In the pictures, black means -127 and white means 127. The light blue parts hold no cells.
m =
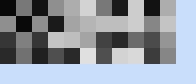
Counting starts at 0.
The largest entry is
96
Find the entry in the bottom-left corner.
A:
-86
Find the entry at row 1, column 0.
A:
15
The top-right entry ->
45
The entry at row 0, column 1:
-7
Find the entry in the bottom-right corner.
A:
7
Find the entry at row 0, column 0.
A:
-117
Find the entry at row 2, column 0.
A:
-73

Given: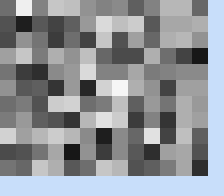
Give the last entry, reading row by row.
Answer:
-81
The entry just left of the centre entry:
-89
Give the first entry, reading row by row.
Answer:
-17
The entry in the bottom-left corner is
-11
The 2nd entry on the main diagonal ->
-97
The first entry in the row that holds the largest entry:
18
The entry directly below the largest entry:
63
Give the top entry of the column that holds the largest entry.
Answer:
10
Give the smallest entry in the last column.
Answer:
-104
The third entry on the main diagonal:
-11
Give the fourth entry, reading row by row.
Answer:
70
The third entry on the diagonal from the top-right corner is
47
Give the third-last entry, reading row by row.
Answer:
-4
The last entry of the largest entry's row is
32
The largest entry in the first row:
111
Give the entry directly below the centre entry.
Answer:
-4
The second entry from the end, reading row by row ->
39
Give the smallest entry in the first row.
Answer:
-32
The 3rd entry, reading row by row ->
2
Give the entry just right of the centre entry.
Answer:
118
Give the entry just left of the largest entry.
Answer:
82
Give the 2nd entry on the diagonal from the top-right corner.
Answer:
39

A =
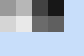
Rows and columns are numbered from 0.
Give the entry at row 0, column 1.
55
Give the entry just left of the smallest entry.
-61
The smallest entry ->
-104

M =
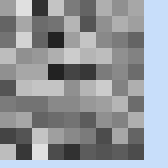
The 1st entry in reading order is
31
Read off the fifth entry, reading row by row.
-4
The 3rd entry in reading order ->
-78
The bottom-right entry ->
-51
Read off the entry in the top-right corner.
39
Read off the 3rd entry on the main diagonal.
-27
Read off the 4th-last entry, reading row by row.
-35
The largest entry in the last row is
96
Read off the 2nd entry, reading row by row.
96
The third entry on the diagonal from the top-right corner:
9
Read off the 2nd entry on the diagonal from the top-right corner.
47
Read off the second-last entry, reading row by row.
-35

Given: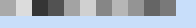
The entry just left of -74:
92
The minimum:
-74
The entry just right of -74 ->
-45

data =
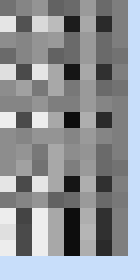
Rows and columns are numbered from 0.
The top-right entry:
-1
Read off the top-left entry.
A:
-13
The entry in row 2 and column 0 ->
13
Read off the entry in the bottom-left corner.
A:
109
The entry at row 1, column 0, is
101
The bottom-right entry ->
-1
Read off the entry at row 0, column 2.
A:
20
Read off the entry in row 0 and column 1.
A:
5
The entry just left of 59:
89
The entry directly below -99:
-21
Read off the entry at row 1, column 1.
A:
-45
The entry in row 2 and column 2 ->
20
